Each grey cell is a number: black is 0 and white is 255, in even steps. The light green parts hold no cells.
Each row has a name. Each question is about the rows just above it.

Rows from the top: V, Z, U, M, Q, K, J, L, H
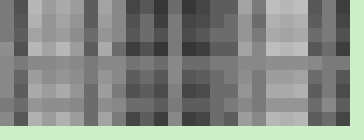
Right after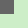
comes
[157]
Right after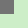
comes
[122]
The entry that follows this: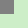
[69]

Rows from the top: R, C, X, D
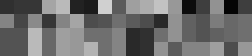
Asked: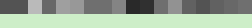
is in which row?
X
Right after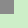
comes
[54]
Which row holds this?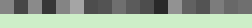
C

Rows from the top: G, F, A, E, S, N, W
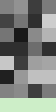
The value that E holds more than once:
[47]
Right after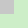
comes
[61]
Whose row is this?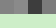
W

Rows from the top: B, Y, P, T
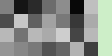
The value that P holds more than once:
[184]
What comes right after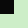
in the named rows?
[191]
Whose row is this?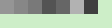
T

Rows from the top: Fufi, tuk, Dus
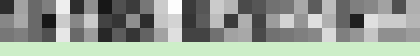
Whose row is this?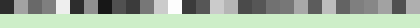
Fufi
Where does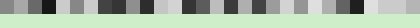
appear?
tuk

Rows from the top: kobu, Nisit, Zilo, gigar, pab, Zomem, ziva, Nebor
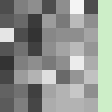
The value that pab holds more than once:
[142]
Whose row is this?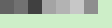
ziva
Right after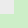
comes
[172]
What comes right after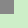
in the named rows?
[142]

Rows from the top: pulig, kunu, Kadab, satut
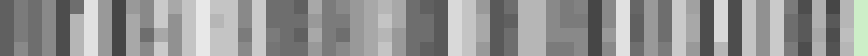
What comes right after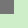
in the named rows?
[110]
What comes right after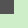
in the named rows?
[182]
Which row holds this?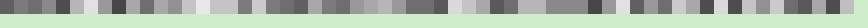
Kadab
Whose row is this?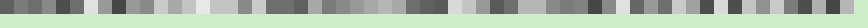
pulig
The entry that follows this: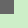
[153]
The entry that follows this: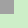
[77]
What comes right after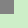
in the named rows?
[70]

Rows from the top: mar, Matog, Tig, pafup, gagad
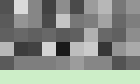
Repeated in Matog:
[126]
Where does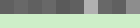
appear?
Tig
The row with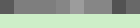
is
gagad

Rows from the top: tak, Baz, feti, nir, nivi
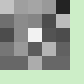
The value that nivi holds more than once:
[103]
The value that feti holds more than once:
[76]
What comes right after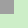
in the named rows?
[165]
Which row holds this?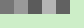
nir

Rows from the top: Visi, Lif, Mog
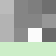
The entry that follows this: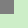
[111]
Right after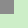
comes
[251]
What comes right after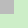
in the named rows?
[133]
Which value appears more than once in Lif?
[133]
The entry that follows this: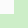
[105]
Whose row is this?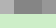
Lif
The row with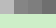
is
Visi

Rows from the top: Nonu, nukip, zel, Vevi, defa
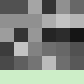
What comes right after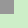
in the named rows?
[37]
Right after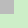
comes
[110]
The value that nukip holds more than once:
[144]
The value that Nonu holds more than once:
[81]

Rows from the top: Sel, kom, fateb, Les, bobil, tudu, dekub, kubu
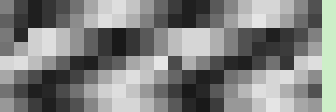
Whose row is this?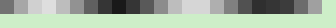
Les
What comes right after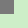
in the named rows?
[39]
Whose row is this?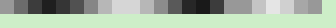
kubu
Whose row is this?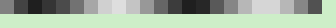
Sel
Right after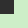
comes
[53]
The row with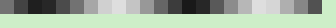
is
dekub

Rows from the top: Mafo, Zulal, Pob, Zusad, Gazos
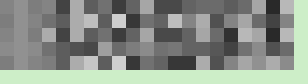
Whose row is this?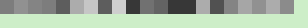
Gazos
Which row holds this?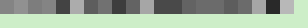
Mafo
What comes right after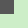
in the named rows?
[67]
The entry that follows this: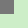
[99]
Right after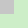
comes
[93]
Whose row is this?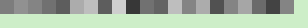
Zulal
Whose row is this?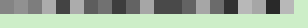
Pob

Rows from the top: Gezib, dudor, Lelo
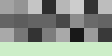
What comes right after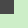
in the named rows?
[141]
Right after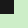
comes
[155]
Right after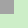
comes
[148]
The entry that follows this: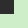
[183]
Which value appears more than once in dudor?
[100]
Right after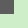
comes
[100]
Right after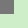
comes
[51]

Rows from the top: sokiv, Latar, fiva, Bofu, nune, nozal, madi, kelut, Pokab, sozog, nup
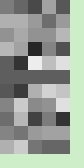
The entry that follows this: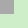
[146]
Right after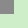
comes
[146]
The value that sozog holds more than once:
[162]
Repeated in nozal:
[94]

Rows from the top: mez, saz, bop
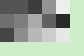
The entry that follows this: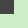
[141]
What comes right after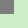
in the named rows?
[170]
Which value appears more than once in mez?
[83]

